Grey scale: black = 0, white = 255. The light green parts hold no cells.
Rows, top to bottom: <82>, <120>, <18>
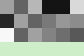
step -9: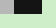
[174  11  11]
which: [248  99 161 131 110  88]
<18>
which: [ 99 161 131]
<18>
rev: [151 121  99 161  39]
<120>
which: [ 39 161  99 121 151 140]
<120>

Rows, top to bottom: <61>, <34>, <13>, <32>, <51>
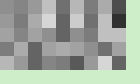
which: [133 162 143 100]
<13>
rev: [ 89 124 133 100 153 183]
<51>
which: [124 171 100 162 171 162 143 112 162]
<32>
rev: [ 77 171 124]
<61>
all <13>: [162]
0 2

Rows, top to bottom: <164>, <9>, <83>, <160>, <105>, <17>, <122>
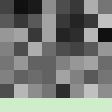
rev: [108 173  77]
<160>
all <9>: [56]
1 4 6
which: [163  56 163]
<83>

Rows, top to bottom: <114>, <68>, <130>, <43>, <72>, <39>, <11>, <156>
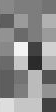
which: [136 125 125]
<114>
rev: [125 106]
<130>
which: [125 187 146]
<11>
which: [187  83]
<39>
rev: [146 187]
<11>
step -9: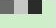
[ 97 189  34]

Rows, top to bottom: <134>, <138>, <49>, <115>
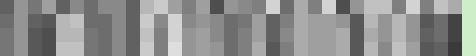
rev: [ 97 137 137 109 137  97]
<134>
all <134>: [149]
1 16 25

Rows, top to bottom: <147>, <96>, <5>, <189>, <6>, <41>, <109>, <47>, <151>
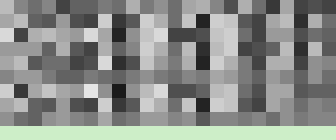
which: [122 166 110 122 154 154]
<151>
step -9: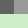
[ 89 145]

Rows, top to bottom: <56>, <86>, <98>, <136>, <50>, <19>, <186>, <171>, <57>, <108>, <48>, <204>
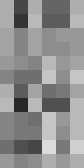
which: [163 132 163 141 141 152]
<136>
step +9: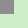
[150]

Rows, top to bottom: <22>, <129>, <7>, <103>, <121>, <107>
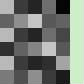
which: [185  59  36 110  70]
<7>
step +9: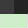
[68 45]
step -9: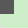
[79]
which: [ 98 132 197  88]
<103>

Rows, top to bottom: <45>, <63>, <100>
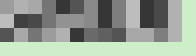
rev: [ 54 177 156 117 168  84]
<100>
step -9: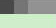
[ 64 108 137 137]
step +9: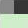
[146  63]
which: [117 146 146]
<63>

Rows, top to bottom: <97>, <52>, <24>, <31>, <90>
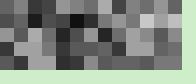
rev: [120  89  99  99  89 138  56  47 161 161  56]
<90>
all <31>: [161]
1 2 9 10

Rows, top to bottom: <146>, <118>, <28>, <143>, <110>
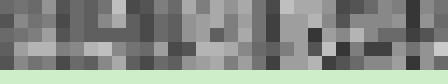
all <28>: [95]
6 7 8 9 12 15
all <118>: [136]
1 7 23 25 26 27
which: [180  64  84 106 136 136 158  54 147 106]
<110>
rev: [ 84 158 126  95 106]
<143>
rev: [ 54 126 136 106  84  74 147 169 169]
<146>
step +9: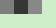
[135  63 145]
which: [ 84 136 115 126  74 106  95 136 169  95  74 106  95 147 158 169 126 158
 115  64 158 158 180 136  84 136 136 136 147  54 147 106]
<118>

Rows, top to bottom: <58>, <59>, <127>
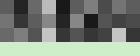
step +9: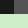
[34 93]
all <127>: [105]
0
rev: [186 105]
<58>
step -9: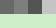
[ 96 117  75 187]
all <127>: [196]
3 8
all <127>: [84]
2 5
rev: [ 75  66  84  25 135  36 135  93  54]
<59>

